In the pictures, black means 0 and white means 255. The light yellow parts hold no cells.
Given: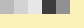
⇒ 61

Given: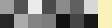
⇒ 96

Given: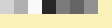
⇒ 100

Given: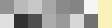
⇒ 132

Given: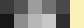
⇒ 113

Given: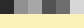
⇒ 110

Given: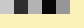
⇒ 8

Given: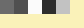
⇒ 45

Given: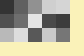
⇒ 207
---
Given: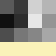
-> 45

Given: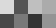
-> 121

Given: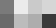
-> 188

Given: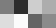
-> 251

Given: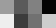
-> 60

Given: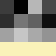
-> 118

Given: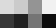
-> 33
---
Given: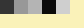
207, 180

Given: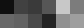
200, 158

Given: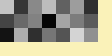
212, 196

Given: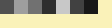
200, 158

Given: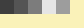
229, 157

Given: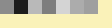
212, 185

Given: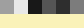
232, 159

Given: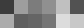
220, 200

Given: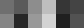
211, 190
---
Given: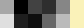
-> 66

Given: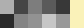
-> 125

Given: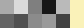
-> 127

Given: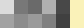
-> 106

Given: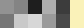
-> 30

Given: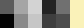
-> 211
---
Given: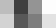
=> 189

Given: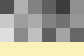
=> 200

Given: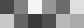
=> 73

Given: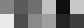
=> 131

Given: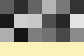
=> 25

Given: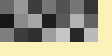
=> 23

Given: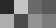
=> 41

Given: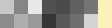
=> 199
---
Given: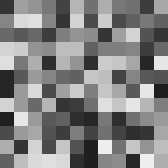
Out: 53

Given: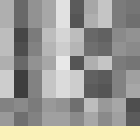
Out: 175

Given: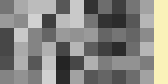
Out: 117

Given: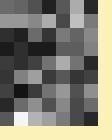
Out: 107

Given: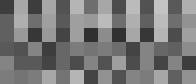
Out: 61

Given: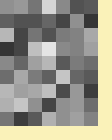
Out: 144

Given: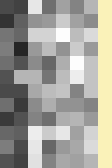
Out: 74

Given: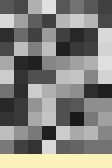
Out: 87
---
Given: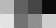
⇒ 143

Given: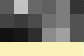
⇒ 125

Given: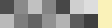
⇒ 92

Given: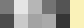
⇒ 170

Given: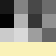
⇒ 53

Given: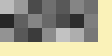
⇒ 45

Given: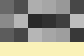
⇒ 63

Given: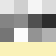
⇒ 80

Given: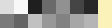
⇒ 167
